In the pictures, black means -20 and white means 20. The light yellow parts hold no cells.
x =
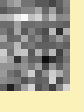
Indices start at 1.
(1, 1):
-2
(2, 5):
1
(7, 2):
0
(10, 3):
1
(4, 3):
5
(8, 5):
-6
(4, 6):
-2
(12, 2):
0
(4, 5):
-3
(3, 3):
16
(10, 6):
5
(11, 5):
12
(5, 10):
7
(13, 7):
-3
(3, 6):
13
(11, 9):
7
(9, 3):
-12
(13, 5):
13
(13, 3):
-5
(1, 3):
6
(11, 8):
12
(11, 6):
-6
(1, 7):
-6
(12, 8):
13
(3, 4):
19
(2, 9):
-6
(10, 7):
-9
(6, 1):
6
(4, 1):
-3
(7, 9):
-3
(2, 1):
-6
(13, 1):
-5
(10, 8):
3
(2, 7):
-4
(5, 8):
9

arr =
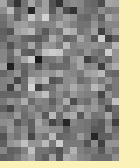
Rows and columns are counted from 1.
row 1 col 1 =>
6
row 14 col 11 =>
4
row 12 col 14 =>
3
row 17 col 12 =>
-6
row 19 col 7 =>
4
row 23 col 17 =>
2
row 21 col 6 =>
3
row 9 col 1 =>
1
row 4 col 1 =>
-3
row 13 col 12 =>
3
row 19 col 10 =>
-5
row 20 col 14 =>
-14
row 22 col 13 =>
-2
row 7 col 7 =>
4
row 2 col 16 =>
-1
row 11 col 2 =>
-1
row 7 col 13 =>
2
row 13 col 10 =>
2
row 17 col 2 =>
-1
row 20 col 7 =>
-2
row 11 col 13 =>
5
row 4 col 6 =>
0
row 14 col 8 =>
-1
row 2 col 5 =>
-14
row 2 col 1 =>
2
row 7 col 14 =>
3
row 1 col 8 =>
-7
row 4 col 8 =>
1
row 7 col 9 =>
-1
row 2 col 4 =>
-1
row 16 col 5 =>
2
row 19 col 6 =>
4
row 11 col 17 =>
-4
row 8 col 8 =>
12
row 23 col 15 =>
-3
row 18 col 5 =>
-5
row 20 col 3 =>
-2

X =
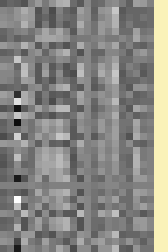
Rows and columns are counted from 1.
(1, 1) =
-6
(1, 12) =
-6
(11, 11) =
-8
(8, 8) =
1
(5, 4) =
1
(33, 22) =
1
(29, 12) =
2
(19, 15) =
4
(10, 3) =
-4
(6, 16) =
-1
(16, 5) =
-1
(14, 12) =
6
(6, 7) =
6
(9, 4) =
1
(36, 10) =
2
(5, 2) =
-2
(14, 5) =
3
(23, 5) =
-3
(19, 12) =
3
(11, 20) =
0
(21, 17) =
4
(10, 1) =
3
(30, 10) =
7
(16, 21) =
3
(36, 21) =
-2
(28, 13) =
0
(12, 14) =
-5
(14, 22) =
-2
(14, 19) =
1
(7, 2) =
2
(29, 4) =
1
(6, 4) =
-3
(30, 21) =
5
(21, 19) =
2
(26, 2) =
-3
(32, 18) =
0
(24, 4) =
-4
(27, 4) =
0
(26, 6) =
5
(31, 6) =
-6

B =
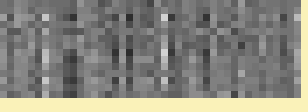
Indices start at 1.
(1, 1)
-2
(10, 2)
-4
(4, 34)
0
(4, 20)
-2
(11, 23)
-1
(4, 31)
2
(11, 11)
-8
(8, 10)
-5
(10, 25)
-6
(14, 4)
0
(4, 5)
-4
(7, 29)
-4
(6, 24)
4
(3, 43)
9
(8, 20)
-1
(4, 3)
4
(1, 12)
3
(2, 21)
-4
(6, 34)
-2
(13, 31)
0
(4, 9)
-2
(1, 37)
-4
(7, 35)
-10
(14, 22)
-2
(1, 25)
-2
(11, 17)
-1
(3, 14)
1
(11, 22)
-6
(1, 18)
-2
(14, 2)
-5
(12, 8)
1
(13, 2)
-1
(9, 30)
-9
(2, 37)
-3
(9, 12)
-4
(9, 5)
-2
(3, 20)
-2
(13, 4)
0

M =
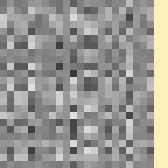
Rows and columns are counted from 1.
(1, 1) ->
-2
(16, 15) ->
1
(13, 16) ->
7
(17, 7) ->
2
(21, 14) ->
-1
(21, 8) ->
5
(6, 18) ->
8
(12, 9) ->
-1
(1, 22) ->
1
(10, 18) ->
4
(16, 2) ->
-4
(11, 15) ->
1
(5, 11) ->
-7
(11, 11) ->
-11
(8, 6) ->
1
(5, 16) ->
-4
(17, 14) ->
0
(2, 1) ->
0
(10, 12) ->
-2
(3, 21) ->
0
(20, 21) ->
1
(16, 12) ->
4
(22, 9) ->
9
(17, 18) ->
6
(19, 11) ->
-9
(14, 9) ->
13
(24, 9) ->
-1
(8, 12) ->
4
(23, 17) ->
7
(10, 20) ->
-1
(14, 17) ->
6
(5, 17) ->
5
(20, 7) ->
0
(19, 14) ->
11
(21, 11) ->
14
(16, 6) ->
0
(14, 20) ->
7
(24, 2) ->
2

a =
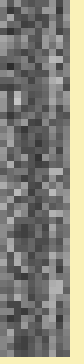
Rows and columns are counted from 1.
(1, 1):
4
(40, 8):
3
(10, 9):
-9
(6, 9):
7
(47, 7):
3
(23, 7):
3
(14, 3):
8
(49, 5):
-7
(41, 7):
-2
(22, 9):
-9
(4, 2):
-4
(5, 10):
-5
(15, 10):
3
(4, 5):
-9
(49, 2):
2
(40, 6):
-3
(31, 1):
-1
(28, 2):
-4
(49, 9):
-3
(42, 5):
-7
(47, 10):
2
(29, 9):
-5
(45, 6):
-2
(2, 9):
-11
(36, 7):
-6
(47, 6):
-6
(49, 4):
-10
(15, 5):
-9
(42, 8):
8
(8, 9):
-8
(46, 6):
-9
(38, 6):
-6
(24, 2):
7
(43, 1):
3
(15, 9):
0
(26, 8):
3
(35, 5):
-4
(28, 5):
-10
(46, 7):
3
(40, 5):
-7

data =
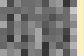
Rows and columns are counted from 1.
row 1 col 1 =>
7
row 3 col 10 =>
-3
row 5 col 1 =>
-4
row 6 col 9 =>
-2
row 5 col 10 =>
-9
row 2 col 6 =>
2
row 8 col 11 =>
3
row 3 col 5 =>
-3
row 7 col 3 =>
-3
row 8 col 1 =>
5
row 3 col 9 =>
-4
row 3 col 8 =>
-7
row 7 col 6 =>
5
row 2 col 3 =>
-4
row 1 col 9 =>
4
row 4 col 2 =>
-6
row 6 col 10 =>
-11
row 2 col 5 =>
-3
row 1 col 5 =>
-3
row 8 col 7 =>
-11
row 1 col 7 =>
-7
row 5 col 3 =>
1
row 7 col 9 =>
-6
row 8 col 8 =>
1
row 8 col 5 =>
0

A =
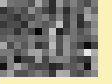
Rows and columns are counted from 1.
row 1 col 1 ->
8
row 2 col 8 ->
-13
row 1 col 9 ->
4
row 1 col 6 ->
6
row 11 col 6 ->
-1
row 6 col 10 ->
2
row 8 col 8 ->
5
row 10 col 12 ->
-3
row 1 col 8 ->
-13
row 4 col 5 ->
-1
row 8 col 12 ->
0
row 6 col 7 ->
-3
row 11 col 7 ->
-4
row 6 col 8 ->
6
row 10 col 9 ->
-12
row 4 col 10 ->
-11
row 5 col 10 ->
-8
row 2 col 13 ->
3
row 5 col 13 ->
-3
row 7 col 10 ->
3
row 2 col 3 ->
-5
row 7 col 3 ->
-1
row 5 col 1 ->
-7
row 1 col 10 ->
-5
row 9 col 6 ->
4
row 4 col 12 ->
-13
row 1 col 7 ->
-3
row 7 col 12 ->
-10
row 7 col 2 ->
-8
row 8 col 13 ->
16
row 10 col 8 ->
-14
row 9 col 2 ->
0
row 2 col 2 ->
-8
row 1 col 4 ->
-3
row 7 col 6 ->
-12
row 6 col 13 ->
-6
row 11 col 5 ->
-4
